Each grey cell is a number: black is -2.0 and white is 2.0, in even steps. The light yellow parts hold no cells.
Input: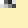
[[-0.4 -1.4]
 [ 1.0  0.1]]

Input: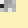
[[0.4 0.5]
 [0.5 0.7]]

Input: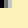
[[-0.2  1.1]
 [-0.2  1.1]]

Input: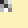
[[ 0.6  1.6]
 [-1.0  0.9]]

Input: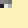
[[ 0.0 -0.2]
 [ 1.6  0.8]]

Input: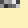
[[ 0.6  0.4]
 [-1.3 -0.5]]

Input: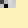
[[ 0.9  1.4]
 [-1.8  1.3]]

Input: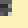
[[-0.5 -0.5]
 [-1.3  0.2]]
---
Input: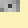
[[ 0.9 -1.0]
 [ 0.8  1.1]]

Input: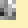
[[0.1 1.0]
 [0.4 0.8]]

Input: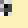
[[-1.9 -0.9]
 [-0.9 -0.9]]

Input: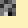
[[ 0.3  0.1]
 [ 0.1 -1.0]]

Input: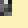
[[-0.3 -1.0]
 [-0.9 -1.2]]

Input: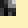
[[-1.4  0.1]
 [-1.8 -1.3]]

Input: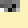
[[-0.5 -0.3]
 [ 0.4 -1.7]]

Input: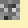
[[-0.3 -0.8]
 [ 0.9 -0.5]]
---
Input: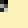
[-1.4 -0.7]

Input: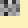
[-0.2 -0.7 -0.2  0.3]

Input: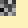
[-0.4 -0.7 -0.9 -0.1]

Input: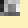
[-1.6  0.8  0.0 -0.5]

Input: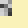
[ 1.3 -0.2 -0.8]

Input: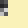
[-1.0 -1.1]

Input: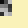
[-1.8 -0.1 -1.0]

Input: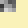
[0.7 0.5 0.9]
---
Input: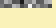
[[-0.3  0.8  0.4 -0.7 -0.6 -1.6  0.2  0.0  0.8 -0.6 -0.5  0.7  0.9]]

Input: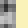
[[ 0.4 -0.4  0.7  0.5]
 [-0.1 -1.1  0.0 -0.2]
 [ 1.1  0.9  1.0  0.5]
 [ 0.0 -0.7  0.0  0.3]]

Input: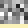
[[ 0.0  0.4  0.2  1.0  1.1  0.6 -0.2]
 [ 0.5  0.5 -0.7  0.5  0.1 -1.1  0.8]
 [ 0.8 -0.4  1.2  0.4  0.0  1.6 -1.2]]

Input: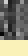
[[-0.6  1.2 -1.5 -1.2 -1.0  0.3 -0.9]
 [-0.9 -0.9 -1.3 -1.1 -0.1 -0.8 -0.5]
 [-0.4 -1.0 -1.2 -1.1 -0.1 -0.8 -0.5]
 [-0.9  0.5 -1.5 -0.9 -0.3 -0.4 -0.4]
 [-1.9 -1.0 -0.4 -1.4  0.5 -0.1 -0.6]]

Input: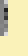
[[ 0.0  1.2]
 [ 0.1 -1.5]
 [ 0.1 -1.1]
 [ 0.1 -0.1]
 [ 0.0  1.4]]

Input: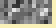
[[ 0.1 -0.7  0.4  0.3 -1.3 -0.8  0.3 -0.8  0.8 -0.1 -0.1  0.7 -0.3]
 [-0.4 -0.1  0.2  1.6  0.9 -0.3  0.0 -0.2 -0.3  0.2  0.8  1.6  0.0]
 [ 0.1 -0.2  0.4 -0.3 -0.4 -0.3  0.2 -0.1  0.4 -0.2  0.1 -0.4  0.0]]

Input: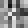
[[ 0.0  0.9 -1.3  0.9 -0.9  0.7  1.2]
 [ 0.8  0.7  0.0  1.6 -0.4 -1.1 -0.6]
 [ 0.2  1.1 -0.8  1.6 -0.3  0.3  0.8]
 [ 0.7  1.2 -0.2  1.3 -0.2 -0.6  0.4]]
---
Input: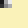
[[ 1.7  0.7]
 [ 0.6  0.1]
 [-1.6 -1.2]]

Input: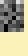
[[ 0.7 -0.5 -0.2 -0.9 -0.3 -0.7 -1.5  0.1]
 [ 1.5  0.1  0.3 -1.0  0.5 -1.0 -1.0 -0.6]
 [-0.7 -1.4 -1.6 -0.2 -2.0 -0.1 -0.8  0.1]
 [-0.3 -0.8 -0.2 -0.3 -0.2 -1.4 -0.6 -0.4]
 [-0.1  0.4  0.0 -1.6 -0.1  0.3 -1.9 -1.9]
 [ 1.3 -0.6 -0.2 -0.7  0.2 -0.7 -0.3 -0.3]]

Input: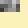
[[ 0.5 -0.7 -0.5]
 [ 1.1  0.6  0.4]
 [ 0.1  0.0  0.3]
 [ 0.3 -0.5 -0.1]
 [ 0.6 -0.6 -1.1]]

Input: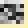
[[ 1.7 -1.3  1.1 -1.4 -0.1  0.9]
 [ 1.5  0.7  0.9 -1.6  0.5 -1.0]
 [ 1.5 -1.0 -0.9 -1.0 -1.4  1.5]
 [ 1.4 -1.3 -0.6  1.1 -1.4  0.8]
 [ 1.1 -1.6  1.2 -0.2  0.6  0.6]
 [ 1.7 -0.3 -1.9  0.3  1.0  0.2]]

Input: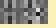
[[-0.5 -0.4  0.0 -0.5 -0.2 -0.3]
 [-0.1 -0.3 -1.0  0.2 -0.7 -0.5]
 [-0.5  0.1  1.5 -1.6  1.1  0.7]
 [ 0.5  0.6 -0.3  0.1  0.4  0.6]
 [-1.0 -1.2 -0.4 -0.6  0.3 -1.3]
 [ 0.6  0.4 -0.8  0.8 -0.2  0.1]
 [-0.1  0.0 -0.5 -0.3 -0.2 -0.1]
 [-0.4 -0.4 -0.5 -0.6 -0.5 -0.5]
 [ 0.5  0.5 -0.4  0.2  0.1  0.4]
 [-0.8 -1.1 -0.8 -0.2 -1.3 -1.2]
 [ 0.5  0.4 -0.7  0.2  0.0  0.2]
 [-0.6 -0.6 -0.1 -0.4 -0.4 -0.5]]

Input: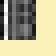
[[-1.5 -0.8 -0.9 -1.5 -1.0 -0.8 -1.6 -1.6 -1.5 -0.9]
 [-0.7 -1.3 -1.3 -0.7 -1.2 -1.3 -0.5 -0.5 -0.6 -1.2]
 [ 0.0 -0.5 -0.5  0.0 -0.5 -0.5  0.1  0.1  0.0 -0.5]
 [-0.5 -1.3 -1.3 -0.5 -1.2 -1.3 -0.3 -0.3 -0.5 -1.2]
 [-0.6 -0.9 -0.9 -0.6 -0.9 -0.9 -0.6 -0.6 -0.6 -0.9]
 [-0.1 -0.2 -0.2 -0.1 -0.2 -0.2 -0.2 -0.2 -0.1 -0.2]
 [-1.0 -1.2 -1.2 -0.9 -1.2 -1.2 -0.9 -0.9 -0.9 -1.2]
 [ 1.6  1.9  2.0  1.5  1.9  1.9  1.4  1.3  1.5  1.9]
 [-1.9 -1.3 -1.3 -1.8 -1.2 -1.3 -1.6 -1.6 -1.8 -1.3]]
